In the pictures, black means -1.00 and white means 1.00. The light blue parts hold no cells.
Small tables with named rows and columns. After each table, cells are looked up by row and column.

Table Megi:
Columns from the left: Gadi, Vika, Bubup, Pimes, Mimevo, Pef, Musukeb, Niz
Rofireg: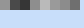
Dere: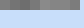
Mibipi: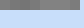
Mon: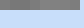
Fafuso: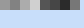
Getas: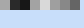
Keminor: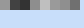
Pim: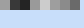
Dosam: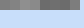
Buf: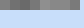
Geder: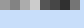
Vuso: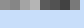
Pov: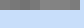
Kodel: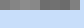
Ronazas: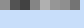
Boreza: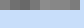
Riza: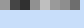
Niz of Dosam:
-0.02
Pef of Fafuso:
-0.45
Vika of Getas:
-0.67
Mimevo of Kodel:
-0.14
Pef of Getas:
0.25
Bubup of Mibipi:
-0.08
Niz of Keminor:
-0.12
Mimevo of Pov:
0.04
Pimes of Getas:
0.28
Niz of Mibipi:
-0.03
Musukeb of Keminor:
0.12
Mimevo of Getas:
0.70
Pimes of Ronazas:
0.04
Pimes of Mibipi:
-0.04
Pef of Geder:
-0.45
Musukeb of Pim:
0.09

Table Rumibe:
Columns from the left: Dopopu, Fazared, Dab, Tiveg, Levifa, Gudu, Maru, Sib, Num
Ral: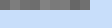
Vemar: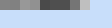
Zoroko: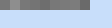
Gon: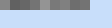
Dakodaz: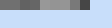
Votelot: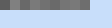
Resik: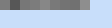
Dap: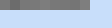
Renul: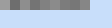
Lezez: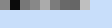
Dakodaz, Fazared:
-0.12
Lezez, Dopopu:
0.05
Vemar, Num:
0.50
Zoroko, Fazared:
0.11
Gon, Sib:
-0.14
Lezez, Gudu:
-0.03
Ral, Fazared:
-0.02
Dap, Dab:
-0.06
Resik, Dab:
-0.07
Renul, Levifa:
0.01
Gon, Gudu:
-0.05
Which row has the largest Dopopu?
Renul

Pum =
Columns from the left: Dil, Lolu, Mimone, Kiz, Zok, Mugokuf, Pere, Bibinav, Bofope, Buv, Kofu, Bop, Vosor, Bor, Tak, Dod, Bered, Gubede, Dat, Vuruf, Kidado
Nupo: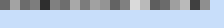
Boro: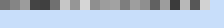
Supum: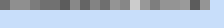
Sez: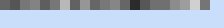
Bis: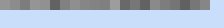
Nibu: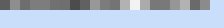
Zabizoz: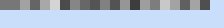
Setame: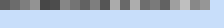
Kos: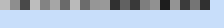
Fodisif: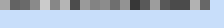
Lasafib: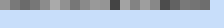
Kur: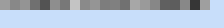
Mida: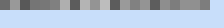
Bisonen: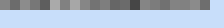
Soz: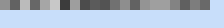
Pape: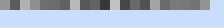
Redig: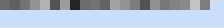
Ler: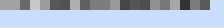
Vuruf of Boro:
-0.32
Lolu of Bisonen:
-0.15
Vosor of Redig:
0.15
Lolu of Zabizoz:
-0.07
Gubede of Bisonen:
0.03
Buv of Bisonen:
-0.10
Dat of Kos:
-0.54
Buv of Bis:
0.03
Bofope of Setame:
-0.23
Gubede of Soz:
0.03

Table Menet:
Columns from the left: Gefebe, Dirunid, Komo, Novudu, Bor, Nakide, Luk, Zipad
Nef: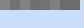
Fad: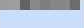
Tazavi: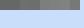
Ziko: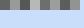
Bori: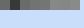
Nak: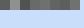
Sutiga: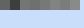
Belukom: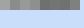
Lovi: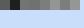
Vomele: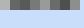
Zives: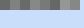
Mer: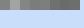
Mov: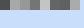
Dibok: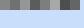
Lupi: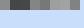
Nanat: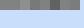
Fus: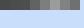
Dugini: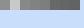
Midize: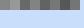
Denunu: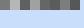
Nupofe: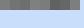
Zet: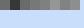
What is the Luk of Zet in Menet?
0.02
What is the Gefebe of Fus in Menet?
-0.43
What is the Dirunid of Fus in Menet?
-0.40
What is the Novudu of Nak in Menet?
-0.17
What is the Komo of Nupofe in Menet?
-0.13
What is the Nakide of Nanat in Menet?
-0.23
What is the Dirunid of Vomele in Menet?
-0.20
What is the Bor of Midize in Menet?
-0.22
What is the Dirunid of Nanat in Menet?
0.02
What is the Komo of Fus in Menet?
-0.39
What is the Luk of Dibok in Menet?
-0.39
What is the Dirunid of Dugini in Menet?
0.58
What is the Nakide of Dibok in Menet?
0.32
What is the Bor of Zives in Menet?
-0.05
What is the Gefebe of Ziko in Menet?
-0.22

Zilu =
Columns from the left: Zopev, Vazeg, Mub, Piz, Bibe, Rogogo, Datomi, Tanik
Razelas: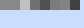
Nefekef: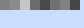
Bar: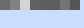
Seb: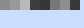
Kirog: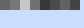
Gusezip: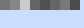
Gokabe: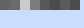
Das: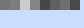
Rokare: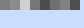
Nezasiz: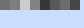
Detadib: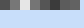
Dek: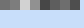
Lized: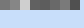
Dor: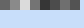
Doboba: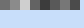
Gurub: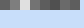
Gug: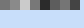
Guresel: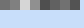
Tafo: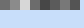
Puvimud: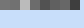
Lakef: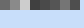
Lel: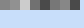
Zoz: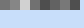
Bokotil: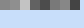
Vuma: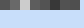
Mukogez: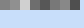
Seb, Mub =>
0.45
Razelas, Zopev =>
0.08
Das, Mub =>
0.59
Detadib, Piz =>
-0.08
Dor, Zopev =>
-0.21
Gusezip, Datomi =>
-0.05
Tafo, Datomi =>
-0.06
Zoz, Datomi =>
-0.06
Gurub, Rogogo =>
-0.37
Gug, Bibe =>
-0.66
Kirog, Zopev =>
-0.20
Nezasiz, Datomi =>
-0.15
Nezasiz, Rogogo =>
-0.31
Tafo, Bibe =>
-0.44
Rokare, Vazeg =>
0.10
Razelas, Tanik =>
-0.48
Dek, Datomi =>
-0.14

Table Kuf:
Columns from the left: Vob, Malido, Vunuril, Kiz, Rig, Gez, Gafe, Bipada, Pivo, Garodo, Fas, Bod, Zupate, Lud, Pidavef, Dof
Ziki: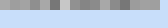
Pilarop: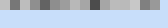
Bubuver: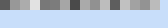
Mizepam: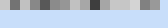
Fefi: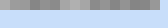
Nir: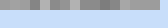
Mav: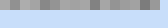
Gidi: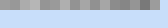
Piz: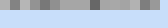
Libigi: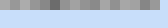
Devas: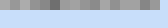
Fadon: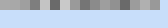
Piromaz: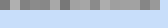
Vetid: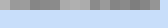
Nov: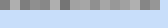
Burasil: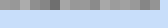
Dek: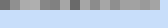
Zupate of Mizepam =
0.55
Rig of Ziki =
0.32
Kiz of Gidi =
0.43
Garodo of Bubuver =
0.14
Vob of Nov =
0.02
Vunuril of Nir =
0.24
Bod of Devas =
0.14
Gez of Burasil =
-0.13
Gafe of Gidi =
0.37
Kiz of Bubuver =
0.77
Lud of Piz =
0.40
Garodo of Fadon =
0.09
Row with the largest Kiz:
Bubuver

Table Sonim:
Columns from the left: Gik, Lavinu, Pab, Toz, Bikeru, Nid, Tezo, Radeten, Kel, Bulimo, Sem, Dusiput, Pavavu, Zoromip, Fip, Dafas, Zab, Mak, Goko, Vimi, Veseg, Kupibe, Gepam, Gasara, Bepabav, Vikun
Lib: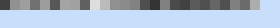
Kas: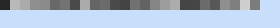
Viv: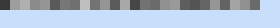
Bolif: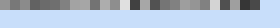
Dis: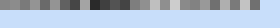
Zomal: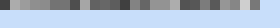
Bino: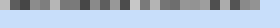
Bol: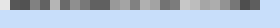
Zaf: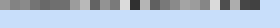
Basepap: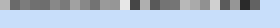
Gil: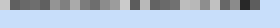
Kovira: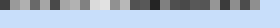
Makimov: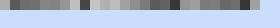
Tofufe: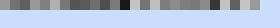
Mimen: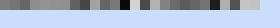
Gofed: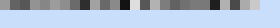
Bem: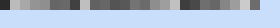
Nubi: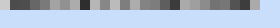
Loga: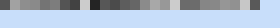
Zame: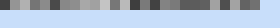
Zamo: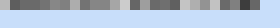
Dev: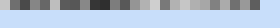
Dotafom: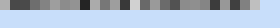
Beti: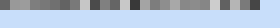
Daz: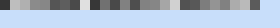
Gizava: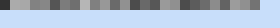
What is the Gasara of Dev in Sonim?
-0.12
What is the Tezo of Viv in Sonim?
-0.07
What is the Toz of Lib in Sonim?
-0.11
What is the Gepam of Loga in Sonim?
0.18
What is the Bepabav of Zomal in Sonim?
0.62
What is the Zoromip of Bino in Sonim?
0.56
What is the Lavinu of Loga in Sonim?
0.27
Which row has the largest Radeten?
Makimov

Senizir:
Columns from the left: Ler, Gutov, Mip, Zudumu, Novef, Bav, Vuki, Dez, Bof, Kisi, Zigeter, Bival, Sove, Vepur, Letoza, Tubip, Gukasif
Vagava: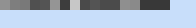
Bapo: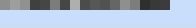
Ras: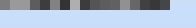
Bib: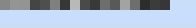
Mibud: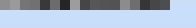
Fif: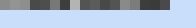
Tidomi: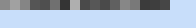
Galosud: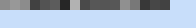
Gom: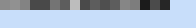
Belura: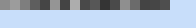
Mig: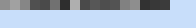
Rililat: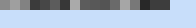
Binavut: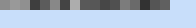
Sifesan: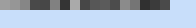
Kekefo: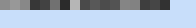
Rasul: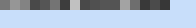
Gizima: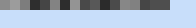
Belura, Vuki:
-0.47
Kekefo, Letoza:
-0.51
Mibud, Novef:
-0.55
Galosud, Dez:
0.40
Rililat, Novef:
-0.44
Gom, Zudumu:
-0.43
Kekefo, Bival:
-0.35
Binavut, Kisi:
-0.32
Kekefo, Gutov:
0.19
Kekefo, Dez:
0.43
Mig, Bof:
-0.42
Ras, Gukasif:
-0.45
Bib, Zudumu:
-0.46
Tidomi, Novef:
-0.38
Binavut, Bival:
-0.37
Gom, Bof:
-0.42
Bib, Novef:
-0.38

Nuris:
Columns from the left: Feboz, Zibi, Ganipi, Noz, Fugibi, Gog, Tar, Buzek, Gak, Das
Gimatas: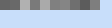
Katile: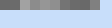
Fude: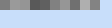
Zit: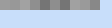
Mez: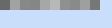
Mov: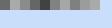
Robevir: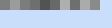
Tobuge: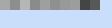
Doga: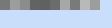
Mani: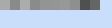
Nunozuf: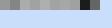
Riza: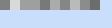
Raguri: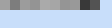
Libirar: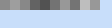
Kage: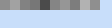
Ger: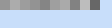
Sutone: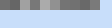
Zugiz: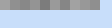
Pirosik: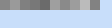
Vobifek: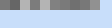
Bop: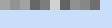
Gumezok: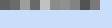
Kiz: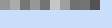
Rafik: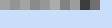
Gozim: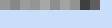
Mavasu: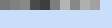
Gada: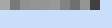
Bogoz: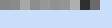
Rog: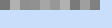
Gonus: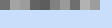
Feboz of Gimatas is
-0.21
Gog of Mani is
0.17
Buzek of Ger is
0.02
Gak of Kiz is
-0.09
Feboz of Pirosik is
0.06
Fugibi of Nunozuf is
0.37
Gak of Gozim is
-0.50
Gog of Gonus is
0.01
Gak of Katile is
-0.18
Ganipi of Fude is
0.17

